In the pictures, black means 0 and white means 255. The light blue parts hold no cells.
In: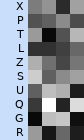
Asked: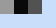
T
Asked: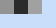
X
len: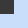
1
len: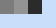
3
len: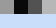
4
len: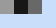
3

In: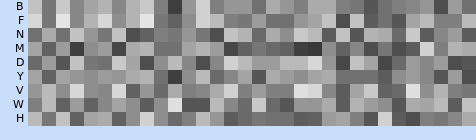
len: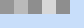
5
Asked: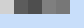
H
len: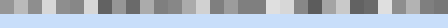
32
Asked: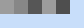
Y

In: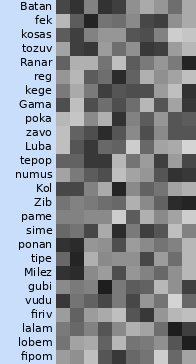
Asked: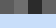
reg
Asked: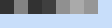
Batan
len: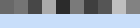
10
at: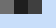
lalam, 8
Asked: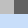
zavo
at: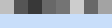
fipom, 3

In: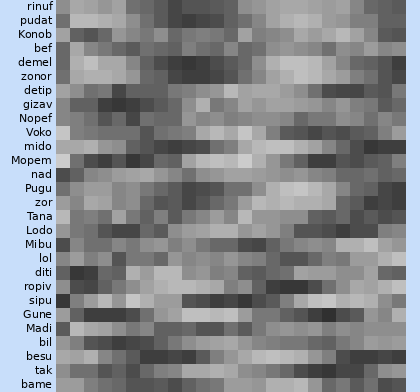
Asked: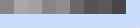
zor
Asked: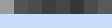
sipu
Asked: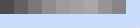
bil
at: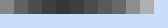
demel, 6

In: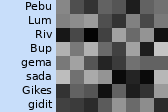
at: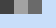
Riv, 4
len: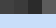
4
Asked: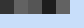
Pebu
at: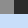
gidit, 7

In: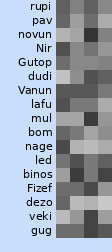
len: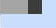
3
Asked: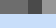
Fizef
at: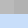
dezo, 2

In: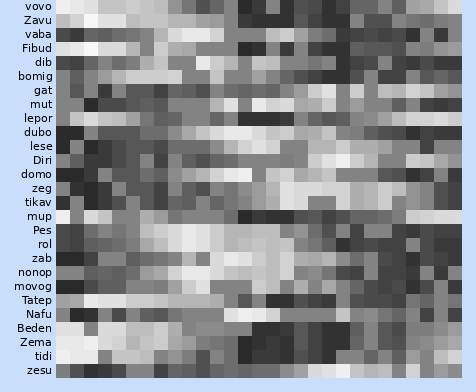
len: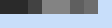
7
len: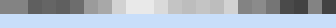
24

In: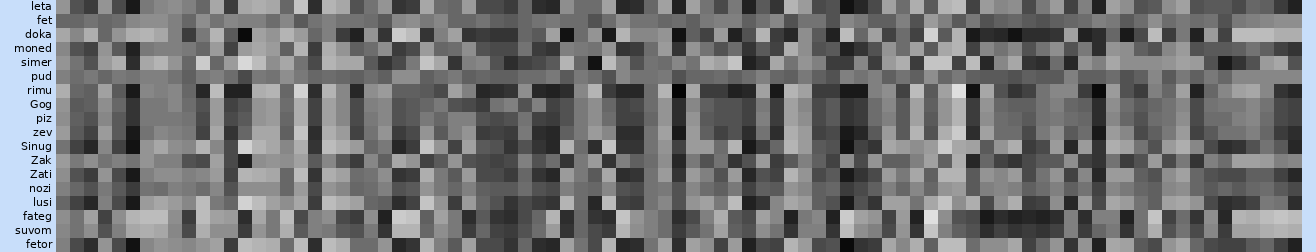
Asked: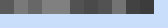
piz
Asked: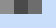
piz
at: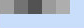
Sinug, 77
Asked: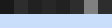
fateg
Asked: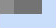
fet
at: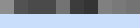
moned, 30
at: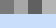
Zati, 61

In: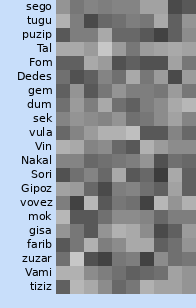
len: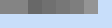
7
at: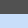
Fom, 7
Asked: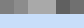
farib

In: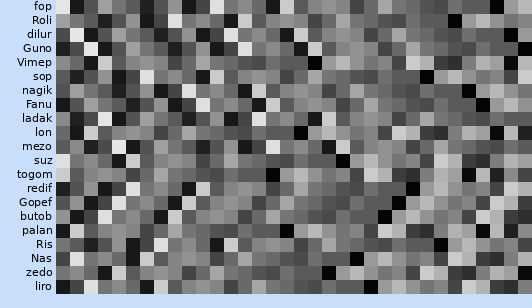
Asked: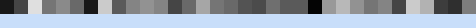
liro
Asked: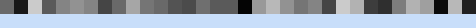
lon

